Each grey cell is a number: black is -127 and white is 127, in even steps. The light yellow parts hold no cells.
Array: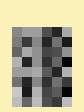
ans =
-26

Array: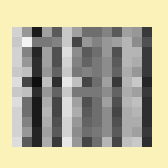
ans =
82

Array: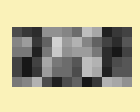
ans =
-7

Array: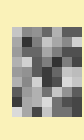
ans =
27

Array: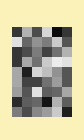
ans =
-73

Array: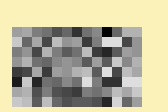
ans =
-2

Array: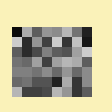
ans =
-34

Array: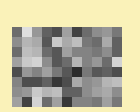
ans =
-19

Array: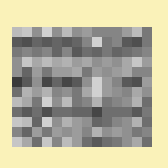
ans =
-7
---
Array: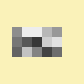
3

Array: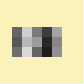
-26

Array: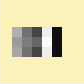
-58

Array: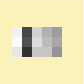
70

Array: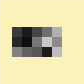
-39

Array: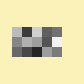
-90

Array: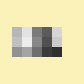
-16

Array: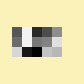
-124
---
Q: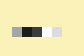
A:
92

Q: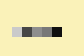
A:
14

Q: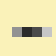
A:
18

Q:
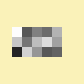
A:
93

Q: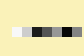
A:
77

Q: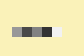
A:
24

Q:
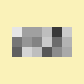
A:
84

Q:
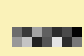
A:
68

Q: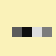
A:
-3
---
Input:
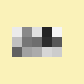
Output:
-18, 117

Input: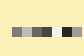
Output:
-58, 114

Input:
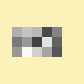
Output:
-63, 121

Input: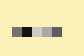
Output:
74, 74

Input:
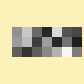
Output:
28, 118

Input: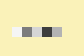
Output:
85, 117

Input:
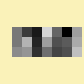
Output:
30, 85
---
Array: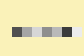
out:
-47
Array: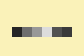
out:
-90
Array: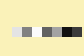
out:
100
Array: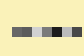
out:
-24
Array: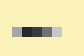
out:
38
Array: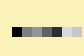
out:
-122
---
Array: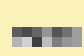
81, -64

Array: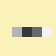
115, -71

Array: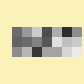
107, -82

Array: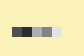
99, -82

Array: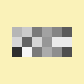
118, -80

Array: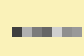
79, -64

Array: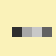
72, -80
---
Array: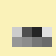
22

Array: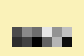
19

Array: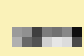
-14

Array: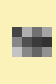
7

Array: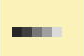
90

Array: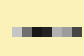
49

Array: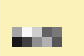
-7

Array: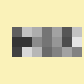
34
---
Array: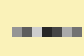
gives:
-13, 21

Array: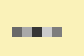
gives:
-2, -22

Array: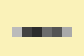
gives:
41, 59

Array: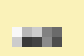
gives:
-21, 76

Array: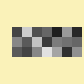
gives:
-88, -37

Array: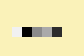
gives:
-83, 113
